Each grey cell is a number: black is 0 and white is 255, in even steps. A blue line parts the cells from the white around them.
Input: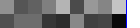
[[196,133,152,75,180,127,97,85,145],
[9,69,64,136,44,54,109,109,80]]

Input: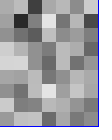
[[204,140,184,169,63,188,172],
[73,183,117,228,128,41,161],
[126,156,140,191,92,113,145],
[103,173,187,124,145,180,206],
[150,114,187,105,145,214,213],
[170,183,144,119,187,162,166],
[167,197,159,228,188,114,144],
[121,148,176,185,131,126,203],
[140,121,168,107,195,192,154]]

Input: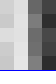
[[67,103,223,209],
[46,124,226,202],
[72,108,225,221],
[65,111,228,204],
[45,127,230,200]]

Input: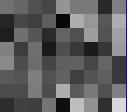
[[127,41,122,121,148,69,81,102,113],
[174,87,150,174,7,94,63,71,38],
[161,82,157,80,99,42,85,112,30],
[155,54,27,56,79,25,111,61,128],
[56,101,69,96,95,68,108,77,137],
[57,94,84,63,98,82,126,85,90],
[128,80,120,90,174,77,124,75,75],
[216,47,145,189,14,117,62,65,44]]

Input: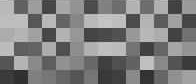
[[155,67,176,110,178,109,129,75,147,167,71,157,98,184],
[69,161,92,179,75,190,195,184,134,100,184,87,190,189],
[113,66,173,183,152,81,74,68,150,178,71,160,180,172],
[148,166,102,65,115,187,190,176,141,80,172,99,94,188],
[59,83,137,191,98,80,63,104,132,145,94,138,179,85],
[161,144,102,51,137,63,56,118,85,102,119,127,48,59]]

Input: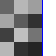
[[158,183,102],
[49,92,165],
[116,192,63],
[36,49,183]]
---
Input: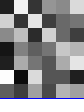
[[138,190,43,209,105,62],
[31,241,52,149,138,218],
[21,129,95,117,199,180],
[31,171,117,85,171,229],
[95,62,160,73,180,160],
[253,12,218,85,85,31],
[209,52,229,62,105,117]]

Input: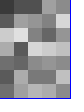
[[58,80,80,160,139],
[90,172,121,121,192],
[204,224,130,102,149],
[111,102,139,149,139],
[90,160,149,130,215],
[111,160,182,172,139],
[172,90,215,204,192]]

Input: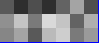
[[89,46,78,46,99,164,78],
[134,164,89,186,206,122,154],
[144,196,122,217,196,99,175]]

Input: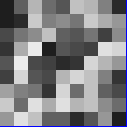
[[85,235,73,64,42,52,213,181,151],
[64,213,85,73,181,213,193,128,52],
[161,128,117,52,213,108,193,96,73],
[73,117,140,193,96,85,117,64,140],
[30,96,181,108,85,193,181,128,42],
[151,224,193,96,96,42,85,151,30],
[30,42,202,128,140,117,202,172,151],
[202,108,224,172,224,181,193,140,108],
[52,172,235,30,85,73,64,224,213]]

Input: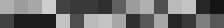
[[66,29,29,29,195,78,186,195,167,47,87,167,38,57,127,87],
[176,156,167,206,66,57,57,47,96,156,176,78,186,195,38,20]]

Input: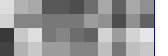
[[210,132,132,120,120,120,156,144,77,144,98],
[221,178,168,87,87,77,109,168,98,168,144],
[66,178,200,156,156,132,132,190,120,190,200],
[57,200,221,120,132,109,98,210,156,210,230]]
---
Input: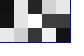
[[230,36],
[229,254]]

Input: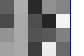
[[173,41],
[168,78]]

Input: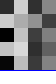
[[207,48],
[172,146]]

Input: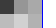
[[150,169],
[209,178]]

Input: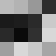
[[179,152],
[29,42]]

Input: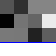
[[47,133],
[116,101]]

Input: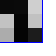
[[10,207],
[5,193]]

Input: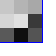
[[180,168],
[224,57]]
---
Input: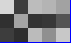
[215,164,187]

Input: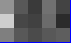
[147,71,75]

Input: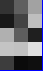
[51,67,31]

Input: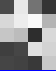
[74,237,45,211]

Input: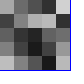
[168,130,36,66,185]

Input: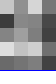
[198,136,126,112]

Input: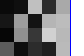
[10,157,55,31]
